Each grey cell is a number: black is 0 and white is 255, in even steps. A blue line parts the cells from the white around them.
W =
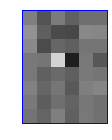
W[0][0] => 127
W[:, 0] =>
[127, 146, 137, 120, 120, 129, 121, 115]
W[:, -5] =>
[84, 95, 75, 117, 96, 102, 93, 100]
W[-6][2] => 102
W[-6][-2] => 117
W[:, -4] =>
[123, 74, 102, 211, 106, 118, 111, 127]
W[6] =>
[121, 93, 111, 99, 119, 112]

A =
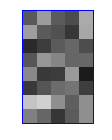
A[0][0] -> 89
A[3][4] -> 103
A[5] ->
[57, 85, 108, 116, 62]
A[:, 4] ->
[170, 167, 77, 103, 27, 62, 143, 143]
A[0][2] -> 91
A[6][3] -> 95
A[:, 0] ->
[89, 158, 42, 86, 137, 57, 196, 128]
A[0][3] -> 76
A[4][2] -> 60
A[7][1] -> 102

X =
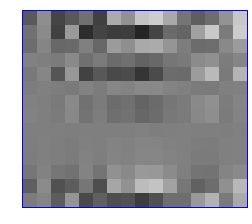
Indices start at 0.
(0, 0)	89
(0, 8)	196
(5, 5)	124
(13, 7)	82
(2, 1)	133
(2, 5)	103
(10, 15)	129
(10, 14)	128
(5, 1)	128
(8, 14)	126
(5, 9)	137
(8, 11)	128
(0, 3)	88
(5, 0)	125
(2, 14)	137
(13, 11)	110
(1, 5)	68
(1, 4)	45
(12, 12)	97
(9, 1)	128
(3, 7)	112
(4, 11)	107
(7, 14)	123
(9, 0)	126
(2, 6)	155
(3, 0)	129
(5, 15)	129
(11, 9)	152
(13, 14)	122
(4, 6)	73
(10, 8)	134
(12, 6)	166
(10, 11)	128
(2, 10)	149
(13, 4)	74
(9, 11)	128

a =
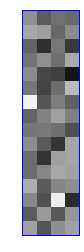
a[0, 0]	144
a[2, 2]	119
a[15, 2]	143
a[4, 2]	64
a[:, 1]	[92, 158, 47, 144, 71, 67, 85, 130, 120, 90, 51, 134, 90, 81, 153, 85]
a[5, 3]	186
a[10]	[108, 51, 160, 165]
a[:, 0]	[144, 167, 100, 115, 140, 119, 243, 100, 118, 140, 108, 109, 173, 136, 91, 160]
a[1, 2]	104
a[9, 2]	53
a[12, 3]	142
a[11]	[109, 134, 168, 161]
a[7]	[100, 130, 161, 128]
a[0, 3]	106

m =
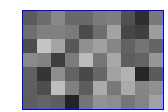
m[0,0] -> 91
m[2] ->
[77, 196, 164, 88, 144, 160, 133, 98, 117, 101]
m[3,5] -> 118
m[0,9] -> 121
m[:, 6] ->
[127, 163, 133, 167, 161, 120, 141]
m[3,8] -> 100
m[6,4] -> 117
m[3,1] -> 130
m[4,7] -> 178
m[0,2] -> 136
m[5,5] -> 171
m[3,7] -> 94
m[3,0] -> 138
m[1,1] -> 128
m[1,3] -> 122
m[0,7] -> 81
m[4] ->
[97, 53, 142, 99, 73, 103, 161, 178, 38, 91]
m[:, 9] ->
[121, 157, 101, 150, 91, 144, 162]
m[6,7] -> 118

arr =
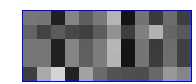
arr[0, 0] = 119
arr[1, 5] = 93
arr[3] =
[118, 118, 33, 133, 96, 124, 180, 20, 117, 60, 110, 64]
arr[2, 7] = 21
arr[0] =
[119, 117, 33, 133, 95, 121, 181, 20, 115, 59, 108, 63]
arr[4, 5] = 107
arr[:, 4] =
[95, 64, 95, 96, 162]
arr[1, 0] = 99
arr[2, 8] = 117
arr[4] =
[62, 169, 212, 33, 162, 107, 83, 79, 77, 104, 152, 133]
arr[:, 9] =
[59, 177, 59, 60, 104]
